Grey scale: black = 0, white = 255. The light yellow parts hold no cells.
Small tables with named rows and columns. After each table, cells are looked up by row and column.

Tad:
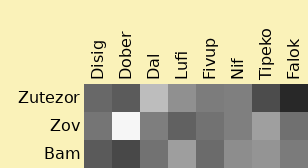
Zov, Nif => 127
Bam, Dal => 114
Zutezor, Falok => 40
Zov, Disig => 117
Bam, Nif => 141
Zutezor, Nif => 127
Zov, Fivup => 114
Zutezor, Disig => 104
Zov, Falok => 112
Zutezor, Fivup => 124
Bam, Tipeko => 148
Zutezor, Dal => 189
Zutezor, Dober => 91
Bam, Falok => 123
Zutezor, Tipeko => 76
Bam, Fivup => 107
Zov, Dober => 246
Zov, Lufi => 97
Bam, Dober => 72

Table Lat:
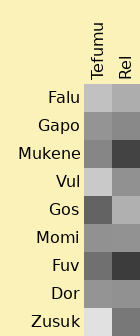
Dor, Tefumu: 148
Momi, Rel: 146
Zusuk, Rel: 120
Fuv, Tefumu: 112
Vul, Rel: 145
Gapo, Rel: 137
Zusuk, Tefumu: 225
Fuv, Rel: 60
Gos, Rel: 176
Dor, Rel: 145
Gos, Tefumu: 99
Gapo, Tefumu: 148
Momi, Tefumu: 145
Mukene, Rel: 67

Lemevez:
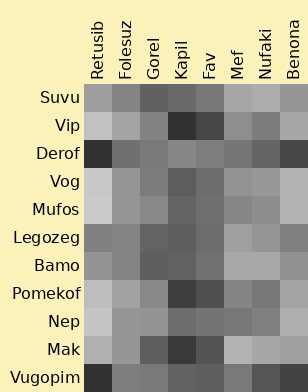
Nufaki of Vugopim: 86
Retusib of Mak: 176
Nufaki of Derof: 101
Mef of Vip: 142
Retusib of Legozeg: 128
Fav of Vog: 109
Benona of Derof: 71
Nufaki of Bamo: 168
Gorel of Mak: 94
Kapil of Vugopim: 98
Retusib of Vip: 193
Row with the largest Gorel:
Nep

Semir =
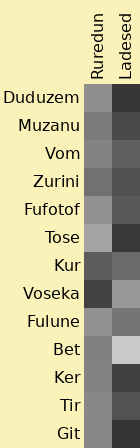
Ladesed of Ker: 65
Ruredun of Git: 135
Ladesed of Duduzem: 54
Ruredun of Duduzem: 143
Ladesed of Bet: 201
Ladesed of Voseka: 152
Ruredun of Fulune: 145
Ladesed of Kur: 106
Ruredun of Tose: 163
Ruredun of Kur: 92
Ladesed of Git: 52
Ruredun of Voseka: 66
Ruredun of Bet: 129
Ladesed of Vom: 95
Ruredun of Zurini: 113
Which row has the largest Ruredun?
Tose

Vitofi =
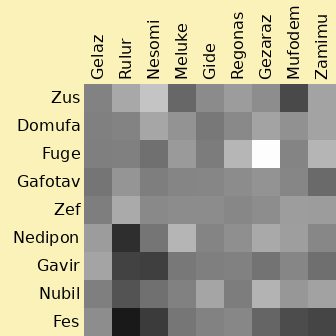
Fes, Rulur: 25
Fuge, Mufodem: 132
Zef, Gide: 140
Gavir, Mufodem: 134
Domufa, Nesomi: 166
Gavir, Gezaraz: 115
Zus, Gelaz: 130
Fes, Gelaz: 141

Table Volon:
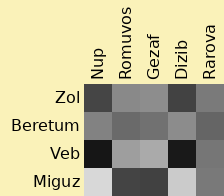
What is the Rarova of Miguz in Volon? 121
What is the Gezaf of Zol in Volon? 141
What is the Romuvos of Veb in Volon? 158
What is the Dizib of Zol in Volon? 66
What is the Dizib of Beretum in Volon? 140
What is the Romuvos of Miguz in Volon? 68
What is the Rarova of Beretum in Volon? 101
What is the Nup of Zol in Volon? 69
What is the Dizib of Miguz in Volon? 203
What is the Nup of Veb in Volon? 22
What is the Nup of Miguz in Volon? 216
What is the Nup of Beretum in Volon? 130
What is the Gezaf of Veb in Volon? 170
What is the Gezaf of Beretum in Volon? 113
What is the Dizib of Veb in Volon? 25
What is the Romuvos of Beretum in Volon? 106
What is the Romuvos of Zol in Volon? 137
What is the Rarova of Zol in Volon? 122
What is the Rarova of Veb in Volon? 118
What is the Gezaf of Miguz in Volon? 65
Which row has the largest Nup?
Miguz

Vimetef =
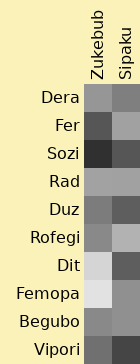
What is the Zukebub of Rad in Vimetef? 162
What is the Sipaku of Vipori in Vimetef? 69
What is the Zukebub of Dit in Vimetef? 213
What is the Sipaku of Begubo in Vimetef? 144
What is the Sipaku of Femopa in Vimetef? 144
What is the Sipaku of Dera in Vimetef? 127
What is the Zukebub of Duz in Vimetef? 124
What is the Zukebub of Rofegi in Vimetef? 137
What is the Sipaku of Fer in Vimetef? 161
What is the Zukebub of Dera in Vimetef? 150
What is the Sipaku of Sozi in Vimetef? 86
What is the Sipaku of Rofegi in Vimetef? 178
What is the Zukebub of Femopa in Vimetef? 226
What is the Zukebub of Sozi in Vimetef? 48
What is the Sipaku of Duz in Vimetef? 94
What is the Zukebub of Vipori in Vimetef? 112
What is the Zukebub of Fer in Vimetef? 86
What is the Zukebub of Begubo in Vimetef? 137
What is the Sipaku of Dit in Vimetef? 94
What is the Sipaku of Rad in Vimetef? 161
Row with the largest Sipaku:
Rofegi

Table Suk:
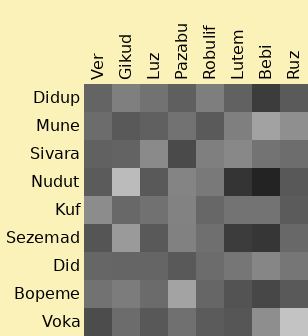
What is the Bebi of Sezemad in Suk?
54
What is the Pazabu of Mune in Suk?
114
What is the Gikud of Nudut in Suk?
187
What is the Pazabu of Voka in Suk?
112
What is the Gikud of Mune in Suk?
89
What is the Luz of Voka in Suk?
88
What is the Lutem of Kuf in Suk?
115
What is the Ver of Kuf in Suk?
140
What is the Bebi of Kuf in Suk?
115
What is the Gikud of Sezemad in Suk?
154
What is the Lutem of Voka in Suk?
86
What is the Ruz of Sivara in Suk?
109
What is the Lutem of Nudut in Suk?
52
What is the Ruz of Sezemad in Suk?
104
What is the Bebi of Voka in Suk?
142
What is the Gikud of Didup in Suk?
127
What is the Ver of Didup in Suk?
100
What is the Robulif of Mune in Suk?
90
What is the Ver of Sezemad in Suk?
85

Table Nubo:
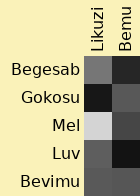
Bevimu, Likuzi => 89
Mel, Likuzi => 212
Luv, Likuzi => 94
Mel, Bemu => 70
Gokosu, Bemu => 88
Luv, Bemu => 19
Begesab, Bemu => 38
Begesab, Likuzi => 118
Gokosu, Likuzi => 23
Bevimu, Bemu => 86
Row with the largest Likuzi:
Mel

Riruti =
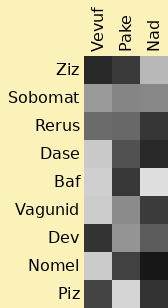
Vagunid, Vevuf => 204
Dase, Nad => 40
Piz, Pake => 213
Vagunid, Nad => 59
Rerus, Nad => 54
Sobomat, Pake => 133
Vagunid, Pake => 139
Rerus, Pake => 104
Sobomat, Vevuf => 154
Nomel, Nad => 23
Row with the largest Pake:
Piz

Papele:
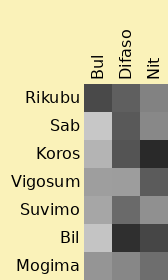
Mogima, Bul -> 149
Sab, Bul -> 199
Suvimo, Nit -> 144
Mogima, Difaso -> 135
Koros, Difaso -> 84
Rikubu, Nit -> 130
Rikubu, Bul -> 73
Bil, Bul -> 196
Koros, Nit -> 41
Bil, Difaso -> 47
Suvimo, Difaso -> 106
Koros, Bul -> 180
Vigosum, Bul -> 158
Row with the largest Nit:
Suvimo

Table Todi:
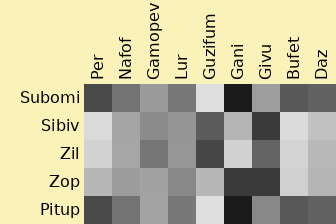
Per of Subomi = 73
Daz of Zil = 184
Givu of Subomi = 157
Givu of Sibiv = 58
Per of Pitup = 73
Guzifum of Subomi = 222
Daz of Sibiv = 193
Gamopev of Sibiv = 139
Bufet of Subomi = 88
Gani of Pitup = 27
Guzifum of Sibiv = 92
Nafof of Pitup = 115
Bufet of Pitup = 88
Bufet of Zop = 208
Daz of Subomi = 97
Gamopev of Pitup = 163

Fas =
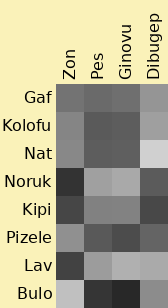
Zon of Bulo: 192
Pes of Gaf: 106
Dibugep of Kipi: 72
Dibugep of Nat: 208
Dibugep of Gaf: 149
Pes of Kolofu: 90
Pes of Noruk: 160
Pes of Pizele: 89
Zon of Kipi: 70
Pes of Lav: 156
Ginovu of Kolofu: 93
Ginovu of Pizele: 76
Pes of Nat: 93
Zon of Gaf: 115
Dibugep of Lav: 170
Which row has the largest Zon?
Bulo

